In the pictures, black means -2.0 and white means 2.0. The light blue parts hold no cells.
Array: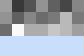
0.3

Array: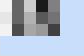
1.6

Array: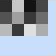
-0.7

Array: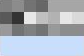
-0.6

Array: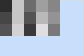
-0.9

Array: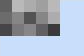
-0.3
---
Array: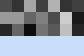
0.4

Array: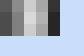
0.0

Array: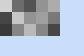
1.1

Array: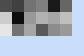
-1.8

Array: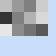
0.0

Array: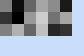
-2.0

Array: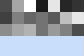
0.0

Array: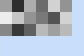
1.1

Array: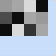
-1.8
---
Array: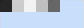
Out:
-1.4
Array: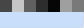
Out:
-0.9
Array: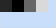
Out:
-1.4
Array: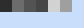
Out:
-1.3
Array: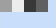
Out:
0.5
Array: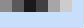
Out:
0.2
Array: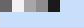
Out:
-0.4
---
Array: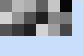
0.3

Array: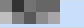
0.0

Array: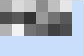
-0.6

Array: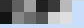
0.1

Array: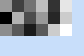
0.8

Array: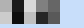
-1.8
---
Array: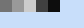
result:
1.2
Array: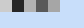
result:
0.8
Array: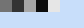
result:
0.6
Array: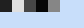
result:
-0.9
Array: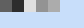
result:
1.5
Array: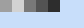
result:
-0.1
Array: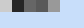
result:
-0.4
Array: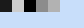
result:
-2.0
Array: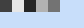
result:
-1.4
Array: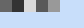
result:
1.4
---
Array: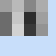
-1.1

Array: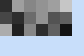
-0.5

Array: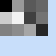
0.6

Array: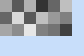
-0.2

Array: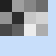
1.7

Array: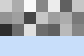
0.9

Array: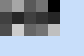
-0.2

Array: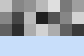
-0.5

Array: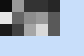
1.4

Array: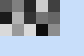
-1.8
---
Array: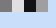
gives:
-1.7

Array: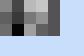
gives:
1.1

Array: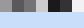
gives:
-1.2

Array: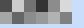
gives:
0.2

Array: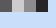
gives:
0.2

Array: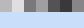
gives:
-1.1

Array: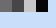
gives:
1.1

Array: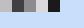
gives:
1.4

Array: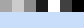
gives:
-1.0
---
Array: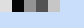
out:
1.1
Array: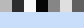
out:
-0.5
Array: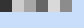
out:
0.2
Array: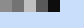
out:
-1.8
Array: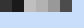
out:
-0.8
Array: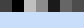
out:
-0.8
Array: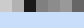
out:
-0.4
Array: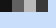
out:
-1.1
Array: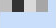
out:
0.6
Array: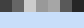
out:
-1.4
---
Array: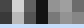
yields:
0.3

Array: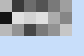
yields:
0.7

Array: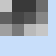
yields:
-0.7

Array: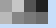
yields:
-0.1

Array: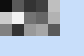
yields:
-0.4

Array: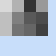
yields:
-0.6

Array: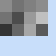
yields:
0.4

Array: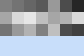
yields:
0.8
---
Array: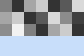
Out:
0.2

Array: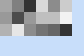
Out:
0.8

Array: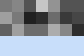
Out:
-0.5

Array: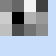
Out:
1.0

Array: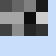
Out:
-1.0

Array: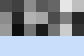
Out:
0.4

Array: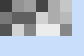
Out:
-0.7
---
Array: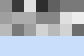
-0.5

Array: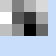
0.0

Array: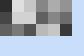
0.1

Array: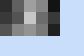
0.5

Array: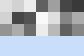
0.5

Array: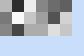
0.1
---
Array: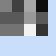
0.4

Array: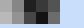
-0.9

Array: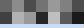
0.4

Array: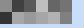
0.4

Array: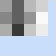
0.3

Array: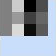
-1.0

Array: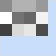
-0.4

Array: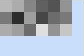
0.5

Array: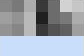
0.9

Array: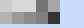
0.2
